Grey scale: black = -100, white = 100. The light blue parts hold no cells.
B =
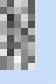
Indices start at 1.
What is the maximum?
92
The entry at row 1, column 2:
-27
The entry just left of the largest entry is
21
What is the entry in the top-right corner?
-27
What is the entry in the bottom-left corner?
-3
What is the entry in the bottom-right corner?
79
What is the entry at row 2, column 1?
-16
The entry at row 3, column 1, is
68
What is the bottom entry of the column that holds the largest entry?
68
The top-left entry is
34

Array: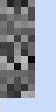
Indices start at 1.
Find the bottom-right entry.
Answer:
26
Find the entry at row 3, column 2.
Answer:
-7
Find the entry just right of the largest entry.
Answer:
-96
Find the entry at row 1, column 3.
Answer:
-50
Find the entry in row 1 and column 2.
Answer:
-72
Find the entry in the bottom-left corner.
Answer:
-27
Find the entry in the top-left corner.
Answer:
3
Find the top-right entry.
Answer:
3
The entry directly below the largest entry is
36
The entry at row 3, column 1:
-27
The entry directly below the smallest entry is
-40
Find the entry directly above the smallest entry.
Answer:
-17
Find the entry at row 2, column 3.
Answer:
-40
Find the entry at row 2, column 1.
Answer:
14

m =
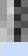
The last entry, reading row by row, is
7
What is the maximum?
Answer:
65
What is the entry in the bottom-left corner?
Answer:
52
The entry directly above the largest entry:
52
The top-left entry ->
20
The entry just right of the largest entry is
-27
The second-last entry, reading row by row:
-51

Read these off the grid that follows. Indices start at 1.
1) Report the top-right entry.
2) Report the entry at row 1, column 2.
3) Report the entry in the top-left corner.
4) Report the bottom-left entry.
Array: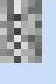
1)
-13
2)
-13
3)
23
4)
44

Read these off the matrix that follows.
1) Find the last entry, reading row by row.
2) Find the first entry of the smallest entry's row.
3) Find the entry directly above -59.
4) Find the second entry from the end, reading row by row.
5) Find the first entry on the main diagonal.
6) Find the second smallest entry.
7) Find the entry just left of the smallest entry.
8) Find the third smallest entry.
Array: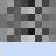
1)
0
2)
11
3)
45
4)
24
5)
11
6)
-71
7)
-48
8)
-59

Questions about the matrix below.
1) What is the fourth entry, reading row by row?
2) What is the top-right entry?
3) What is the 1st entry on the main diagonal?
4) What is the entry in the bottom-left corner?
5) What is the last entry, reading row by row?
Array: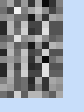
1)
21
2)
0
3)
0
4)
-13
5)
31

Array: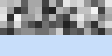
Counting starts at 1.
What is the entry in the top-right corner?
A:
81
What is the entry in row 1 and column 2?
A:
41
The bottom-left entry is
-37
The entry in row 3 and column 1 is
81
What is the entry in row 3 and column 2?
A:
-62
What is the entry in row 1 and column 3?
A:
51
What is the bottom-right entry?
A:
11
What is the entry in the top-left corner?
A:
51
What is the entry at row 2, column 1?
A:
71
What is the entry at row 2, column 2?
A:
21
